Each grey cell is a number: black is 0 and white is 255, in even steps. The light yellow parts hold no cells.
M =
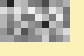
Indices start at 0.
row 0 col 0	127
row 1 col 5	176
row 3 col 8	166
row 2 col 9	125
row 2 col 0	180
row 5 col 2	129
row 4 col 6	191
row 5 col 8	140
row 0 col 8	148
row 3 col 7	192
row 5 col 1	162
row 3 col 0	180
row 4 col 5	178
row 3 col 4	148
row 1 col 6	136
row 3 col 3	197
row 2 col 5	232
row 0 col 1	36

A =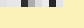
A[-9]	226
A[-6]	46
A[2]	232
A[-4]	220

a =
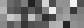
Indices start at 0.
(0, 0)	164
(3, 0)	136
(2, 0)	145
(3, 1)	88
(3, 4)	81
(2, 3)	75
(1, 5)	64
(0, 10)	241
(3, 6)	91
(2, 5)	128
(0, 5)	81
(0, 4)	34
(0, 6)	211
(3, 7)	175

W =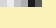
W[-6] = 213
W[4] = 28
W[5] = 93

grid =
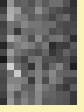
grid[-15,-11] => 42
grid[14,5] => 136
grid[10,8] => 102
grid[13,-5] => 102
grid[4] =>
[72, 115, 56, 110, 104, 114, 111, 78, 86, 72, 77]
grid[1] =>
[66, 171, 154, 94, 98, 143, 108, 85, 76, 64, 57]
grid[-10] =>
[83, 172, 138, 119, 81, 138, 89, 112, 117, 91, 45]
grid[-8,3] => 101
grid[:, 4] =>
[83, 98, 91, 118, 104, 81, 124, 87, 111, 51, 110, 59, 95, 101, 107]
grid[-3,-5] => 117
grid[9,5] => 123
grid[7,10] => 76
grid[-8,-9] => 116
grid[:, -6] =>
[115, 143, 106, 117, 114, 138, 97, 78, 119, 123, 130, 131, 144, 136, 136]
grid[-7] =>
[25, 127, 91, 69, 111, 119, 81, 83, 73, 81, 55]
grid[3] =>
[65, 117, 107, 135, 118, 117, 107, 109, 80, 73, 72]
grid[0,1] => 149
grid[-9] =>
[38, 105, 123, 136, 124, 97, 119, 44, 64, 60, 88]
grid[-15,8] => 110
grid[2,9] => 105
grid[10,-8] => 91
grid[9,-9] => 114
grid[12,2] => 138
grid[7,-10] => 155
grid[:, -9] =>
[93, 154, 128, 107, 56, 138, 123, 116, 91, 114, 201, 130, 138, 85, 100]
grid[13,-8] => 119

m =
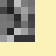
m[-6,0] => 117
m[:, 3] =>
[126, 162, 146, 114, 161, 50]
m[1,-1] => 123
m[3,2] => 65
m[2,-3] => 42
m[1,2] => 128
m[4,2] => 192
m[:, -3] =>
[192, 128, 42, 65, 192, 50]

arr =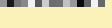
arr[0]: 151
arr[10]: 152
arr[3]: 136
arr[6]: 204

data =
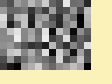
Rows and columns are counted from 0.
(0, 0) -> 106
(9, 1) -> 24
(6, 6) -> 30
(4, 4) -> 162
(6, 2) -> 117
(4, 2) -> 226
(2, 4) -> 39
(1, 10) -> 150
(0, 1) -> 81
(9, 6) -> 132
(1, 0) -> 154
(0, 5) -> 149
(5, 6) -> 235
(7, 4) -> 174
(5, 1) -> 138
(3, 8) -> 38
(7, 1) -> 194
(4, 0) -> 135
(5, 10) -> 47
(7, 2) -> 206
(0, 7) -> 101
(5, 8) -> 95
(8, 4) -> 151
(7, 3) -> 133
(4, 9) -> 142
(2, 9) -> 147
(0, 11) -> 113
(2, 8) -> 45
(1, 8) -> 73
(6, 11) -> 91
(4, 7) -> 14
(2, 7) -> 75
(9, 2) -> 3
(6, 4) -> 50
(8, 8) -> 212
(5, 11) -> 99
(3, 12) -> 172

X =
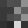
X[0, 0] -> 64
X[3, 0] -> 48
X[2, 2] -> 83
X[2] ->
[57, 76, 83, 145]
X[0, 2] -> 77

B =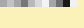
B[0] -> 168
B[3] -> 118
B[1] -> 194

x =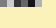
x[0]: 125
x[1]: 205
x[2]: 55
